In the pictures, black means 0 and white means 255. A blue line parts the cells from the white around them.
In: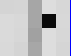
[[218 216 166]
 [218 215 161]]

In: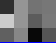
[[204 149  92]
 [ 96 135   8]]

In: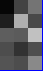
[[ 30 175  73]
 [ 94  91 193]]

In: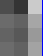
[[107  98 166]
 [ 99  88 153]]

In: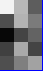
[[ 78 179 123]
 [  7  68  99]]

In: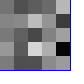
[[133 137 188]
 [121  96  72]]
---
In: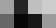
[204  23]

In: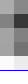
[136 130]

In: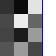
[227 236  68]

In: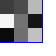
[185 115  11]

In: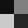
[128 202]

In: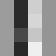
[149 214  72 156]

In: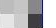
[135 204]
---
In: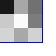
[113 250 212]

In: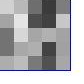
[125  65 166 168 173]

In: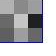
[157 197  95]

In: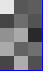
[ 93 110 145]

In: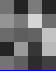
[ 38 213  94  36]

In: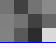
[138  65  89]

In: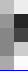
[237 149]

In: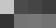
[ 60 120]
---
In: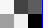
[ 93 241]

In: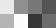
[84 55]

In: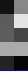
[136  92]

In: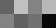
[183 113]

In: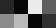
[94  6]

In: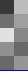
[188 111]
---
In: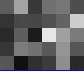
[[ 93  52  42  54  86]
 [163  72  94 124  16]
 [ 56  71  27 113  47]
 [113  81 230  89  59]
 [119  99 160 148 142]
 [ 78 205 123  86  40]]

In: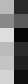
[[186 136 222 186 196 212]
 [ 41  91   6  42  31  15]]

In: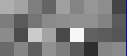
[[174 125 139 106]
 [163  90  75 133]
 [126 117 203  94]
 [100 138 163 145]
 [159 142  73 125]
 [132 145 247  91]
 [150 144  97  46]
 [141 131  92 133]
 [ 68  90  86 138]]

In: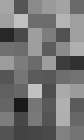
[[165 159  39 112 156  85  96 101 125  83]
 [ 85 192  73 108 124 118 103  25  71  67]
 [138 109 158 158 107  90 193 118 121  70]
 [154 108 125  92 158  88  78  89  84  74]
 [163 180  81 139  60 110 170 176 175 129]
 [105 159 159 175  49 115 155  90 103 116]]

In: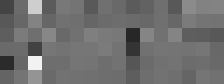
[[ 68  88  94 106  43 100]
 [107 103 123 107 103 116]
 [206 131 111  66 242 148]
 [ 91 102 135 118 110 106]
 [120 113 105 115 110 114]
 [116 111 113 118 117 113]
 [ 89 102 127 118 116 112]
 [112 107 122 123 110 110]
 [105 109 120 115 114 109]
 [ 91 107  39  52  86  94]
 [ 98 104 133 113 107 110]
 [111 112 113 117 113 114]
 [ 88 103 132 116 115 111]
 [139 123  94 115 108 101]
 [130 116  93 118 110 117]
 [131 115  88 104 105 113]]

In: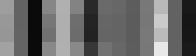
[[158 152 150 162]
 [ 99  99 100 100]
 [ 10  10  10  10]
 [134 119 113 137]
 [176 175 175 176]
 [131 110 108 137]
 [ 41  36  34  55]
 [106 102 101 114]
 [103 100 100 103]
 [ 93  92  92  93]
 [120 119 121 120]
 [185 203 187 232]
 [ 98  98  98  98]
 [ 25  22  23  26]]

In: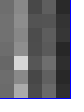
[[110 113 113 109 103 109 107]
 [136 141 135 142 214 137 171]
 [ 72  83  76  77  86  71  75]
 [ 94  84  93  90 110  96 105]
 [ 41  51  54  39  46  40  46]]

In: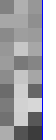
[[129 167 138 151 156 140 107 123 113 173]
 [176 167 158 199 121 197 207 210 207  83]
 [151 143 155 167 133 166 102 215  88  60]]
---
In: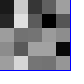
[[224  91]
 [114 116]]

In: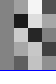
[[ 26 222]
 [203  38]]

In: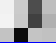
[[201  64]
 [ 11 196]]

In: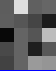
[[ 86  69]
 [100  85]]

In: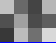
[[160  75]
 [188 112]]

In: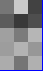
[[ 57  78]
 [123 182]]

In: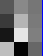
[[181 122]
 [230 127]]

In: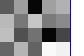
[[120 198]
 [ 80 114]]

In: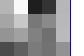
[[200 120]
 [161 129]]
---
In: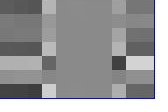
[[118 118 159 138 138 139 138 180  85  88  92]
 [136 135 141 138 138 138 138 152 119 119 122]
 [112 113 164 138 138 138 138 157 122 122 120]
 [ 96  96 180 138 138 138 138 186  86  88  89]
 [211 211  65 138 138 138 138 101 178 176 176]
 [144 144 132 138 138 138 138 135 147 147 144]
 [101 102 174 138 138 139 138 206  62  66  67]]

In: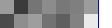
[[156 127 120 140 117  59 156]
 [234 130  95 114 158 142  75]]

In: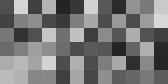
[[201 121 146  43  88 208  55  36 180  64 213  80]
 [215 157  76 153  76 167 126  58  73 142 129  66]
 [ 63  82 174  86 139  61 192 112 199  81  50 119]
 [ 41 175 100  36  86  91  77 108 143 159 127 106]
 [ 38 137  47 169 125  77 176  77 211 164 185 172]
 [ 92 121 102  93 143  70 166  64 136 134 177 187]]

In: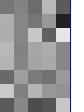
[[ 91 184 108 131 119]
 [ 33 152 118 134 175]
 [230  96 200 135 174]
 [134 173 166 131 184]
 [135 169 164 133 179]
 [154 114 123 158 105]
 [146 152 181 128 201]
 [199  85  77 136  91]]

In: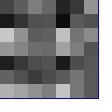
[[148  56  36 103 126  93  69]
 [ 81  89  12  82  80  52  25]
 [139 116 191  96  92 145 199]
 [ 83 125 162 106 109 132 150]
 [ 87  77  26  83  78  56  30]
 [ 89 117  91  76  59  80  98]
 [ 89 119 195 126 144 163 176]]

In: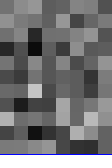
[[ 81 127 132  98  93 150 140 114]
 [122 102  69 151  96 115 123 145]
 [ 83 148 131 113 112  39 133 112]
 [ 93  89 142  59  94  11  79  39]
 [148 100  75 133  86 136  75 116]
 [124  52  92  97  86 115  59  74]
 [118  62  92 104  74 197 101 105]
 [153 119 102 166  64  66  28  81]
 [144 185 103 163 101 118 109 177]
 [ 98 140 175  70  50  17  94  68]
 [ 98  47  50  71 149 137 123 122]]
